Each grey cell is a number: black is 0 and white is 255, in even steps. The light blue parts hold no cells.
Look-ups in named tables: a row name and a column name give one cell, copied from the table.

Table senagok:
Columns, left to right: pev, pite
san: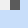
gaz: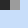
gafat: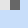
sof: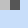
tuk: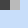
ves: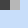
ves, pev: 66
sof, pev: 192
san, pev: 240
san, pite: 91
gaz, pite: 156
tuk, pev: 67
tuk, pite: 186
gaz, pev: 41

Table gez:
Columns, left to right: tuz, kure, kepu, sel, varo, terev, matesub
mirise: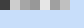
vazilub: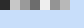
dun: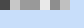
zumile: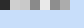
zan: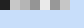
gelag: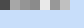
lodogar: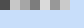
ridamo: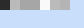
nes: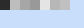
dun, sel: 153
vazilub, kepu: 154
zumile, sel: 138
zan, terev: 152
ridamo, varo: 249
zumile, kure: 207
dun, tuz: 72
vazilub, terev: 148
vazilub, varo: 238
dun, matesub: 192
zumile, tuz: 43
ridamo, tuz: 43
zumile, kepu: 201
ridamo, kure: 186
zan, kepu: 181
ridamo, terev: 187
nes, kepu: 166
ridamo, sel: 166
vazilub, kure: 199
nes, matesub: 192

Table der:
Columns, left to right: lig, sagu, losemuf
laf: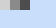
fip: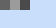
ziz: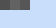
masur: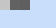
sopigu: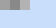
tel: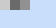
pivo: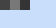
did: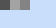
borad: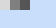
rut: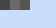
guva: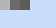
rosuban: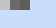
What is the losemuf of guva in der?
92
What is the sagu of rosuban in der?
106
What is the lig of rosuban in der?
195
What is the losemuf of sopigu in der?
179
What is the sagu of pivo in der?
120
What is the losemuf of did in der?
131
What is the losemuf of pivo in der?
52
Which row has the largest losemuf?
sopigu

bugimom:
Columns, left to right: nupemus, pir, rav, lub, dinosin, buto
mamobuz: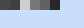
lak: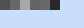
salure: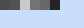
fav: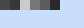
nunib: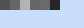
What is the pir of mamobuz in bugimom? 64
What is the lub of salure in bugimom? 115
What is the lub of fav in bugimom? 119
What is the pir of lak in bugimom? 104
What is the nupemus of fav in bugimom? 71
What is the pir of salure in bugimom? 83
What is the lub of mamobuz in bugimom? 119
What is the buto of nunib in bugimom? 38
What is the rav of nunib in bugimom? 179
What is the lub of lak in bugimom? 100
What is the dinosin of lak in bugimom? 105
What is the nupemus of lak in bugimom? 81
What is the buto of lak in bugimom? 40
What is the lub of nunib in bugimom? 103

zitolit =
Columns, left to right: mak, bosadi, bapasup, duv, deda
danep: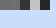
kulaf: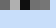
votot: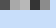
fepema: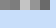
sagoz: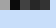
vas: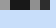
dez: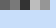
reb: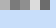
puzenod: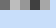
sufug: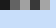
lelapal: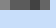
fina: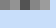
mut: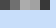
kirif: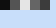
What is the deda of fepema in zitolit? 106
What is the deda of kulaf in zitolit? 118
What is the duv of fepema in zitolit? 149
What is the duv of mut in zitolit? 162
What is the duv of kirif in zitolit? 101
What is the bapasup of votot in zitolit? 184
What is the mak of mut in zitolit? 72
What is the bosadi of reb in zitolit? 123
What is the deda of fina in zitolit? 156
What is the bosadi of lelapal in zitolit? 92
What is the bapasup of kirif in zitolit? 229
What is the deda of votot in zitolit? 140
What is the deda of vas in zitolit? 45
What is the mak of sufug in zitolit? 26
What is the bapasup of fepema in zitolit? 196
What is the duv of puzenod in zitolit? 64
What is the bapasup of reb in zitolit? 143
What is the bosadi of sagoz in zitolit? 11
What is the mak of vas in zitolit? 154
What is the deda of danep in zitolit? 39

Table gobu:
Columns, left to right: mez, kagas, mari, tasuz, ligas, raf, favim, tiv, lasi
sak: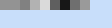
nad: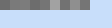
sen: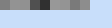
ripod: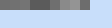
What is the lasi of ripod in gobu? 109
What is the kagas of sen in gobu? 147
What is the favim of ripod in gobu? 138
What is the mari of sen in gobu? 145
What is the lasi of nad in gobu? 117
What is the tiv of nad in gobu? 143
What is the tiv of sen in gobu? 122
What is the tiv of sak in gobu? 111
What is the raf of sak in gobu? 95
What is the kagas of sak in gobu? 147
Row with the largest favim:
sen

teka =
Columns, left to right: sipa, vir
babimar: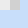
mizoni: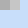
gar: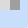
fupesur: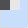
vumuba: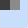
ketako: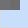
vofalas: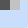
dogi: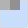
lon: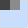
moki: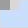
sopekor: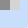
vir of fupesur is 231
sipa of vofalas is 84
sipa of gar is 219
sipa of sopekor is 140
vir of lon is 139
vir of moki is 216
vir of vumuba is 139
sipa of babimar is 236
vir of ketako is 108

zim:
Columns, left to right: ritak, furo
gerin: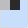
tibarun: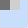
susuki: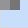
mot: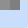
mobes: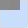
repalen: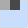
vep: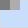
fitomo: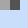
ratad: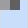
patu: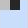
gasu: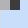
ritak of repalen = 171
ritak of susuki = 148
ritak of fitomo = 166
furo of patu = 39
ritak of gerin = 189
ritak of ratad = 157
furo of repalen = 72
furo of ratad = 96
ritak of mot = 143
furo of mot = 127
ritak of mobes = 138
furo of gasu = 60
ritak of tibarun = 113
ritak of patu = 192
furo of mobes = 136
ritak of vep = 124
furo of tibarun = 207

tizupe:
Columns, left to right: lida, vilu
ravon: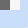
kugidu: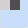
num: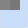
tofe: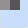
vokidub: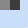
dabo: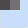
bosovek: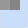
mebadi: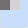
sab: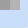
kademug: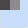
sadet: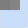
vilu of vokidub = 60
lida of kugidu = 209
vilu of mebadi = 211
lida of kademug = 72
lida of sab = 158
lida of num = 131
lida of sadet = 125
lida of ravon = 106
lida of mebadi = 112
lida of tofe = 145
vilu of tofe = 86
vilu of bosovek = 133
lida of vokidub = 136
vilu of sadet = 132

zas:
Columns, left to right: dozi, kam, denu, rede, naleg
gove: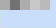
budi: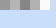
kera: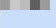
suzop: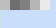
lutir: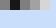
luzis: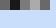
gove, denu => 173
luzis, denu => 123
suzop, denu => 128
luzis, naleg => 105
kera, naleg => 155
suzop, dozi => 190
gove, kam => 115
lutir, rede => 162
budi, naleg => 250
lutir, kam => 23
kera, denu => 188
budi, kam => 181
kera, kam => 200
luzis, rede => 171
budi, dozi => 153
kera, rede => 95
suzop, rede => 181
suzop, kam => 111
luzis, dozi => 104

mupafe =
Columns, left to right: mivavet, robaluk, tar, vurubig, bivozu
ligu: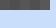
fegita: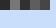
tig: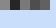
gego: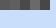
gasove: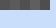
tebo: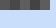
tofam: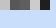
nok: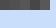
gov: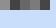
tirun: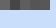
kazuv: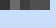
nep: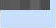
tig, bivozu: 97
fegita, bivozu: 70
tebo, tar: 94
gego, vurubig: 106
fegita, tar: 49
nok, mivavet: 76
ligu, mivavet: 83
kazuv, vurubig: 80
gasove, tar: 80
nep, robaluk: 90
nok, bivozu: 88
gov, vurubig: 123
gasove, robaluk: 91
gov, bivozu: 70
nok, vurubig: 71
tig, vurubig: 78
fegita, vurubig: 94
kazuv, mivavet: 51
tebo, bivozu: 93
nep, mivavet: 88

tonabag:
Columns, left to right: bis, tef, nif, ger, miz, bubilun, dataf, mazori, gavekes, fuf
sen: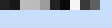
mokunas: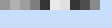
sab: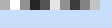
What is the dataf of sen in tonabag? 9
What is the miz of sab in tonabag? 84
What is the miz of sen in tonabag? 157
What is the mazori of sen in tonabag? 245
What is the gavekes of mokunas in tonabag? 78
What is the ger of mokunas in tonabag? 127
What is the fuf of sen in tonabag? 95
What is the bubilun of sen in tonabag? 34
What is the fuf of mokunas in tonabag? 137

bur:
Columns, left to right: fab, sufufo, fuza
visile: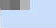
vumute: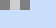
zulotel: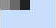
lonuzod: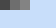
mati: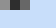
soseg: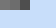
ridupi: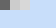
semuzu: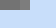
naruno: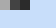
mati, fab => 144
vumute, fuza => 127
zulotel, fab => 143
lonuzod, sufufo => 110
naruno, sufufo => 67
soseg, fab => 117
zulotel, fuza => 33
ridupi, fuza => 216
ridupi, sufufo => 204
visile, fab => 127
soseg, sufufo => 109
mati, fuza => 103
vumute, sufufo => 206
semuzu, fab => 114

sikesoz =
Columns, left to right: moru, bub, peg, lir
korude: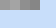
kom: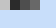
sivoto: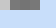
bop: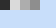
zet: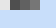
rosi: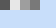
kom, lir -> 104
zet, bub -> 79
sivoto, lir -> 120
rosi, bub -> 231
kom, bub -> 43
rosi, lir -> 121
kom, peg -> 78
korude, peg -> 143
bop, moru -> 45
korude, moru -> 155
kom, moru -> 195
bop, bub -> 218
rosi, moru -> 87
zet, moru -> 230
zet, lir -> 118
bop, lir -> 142

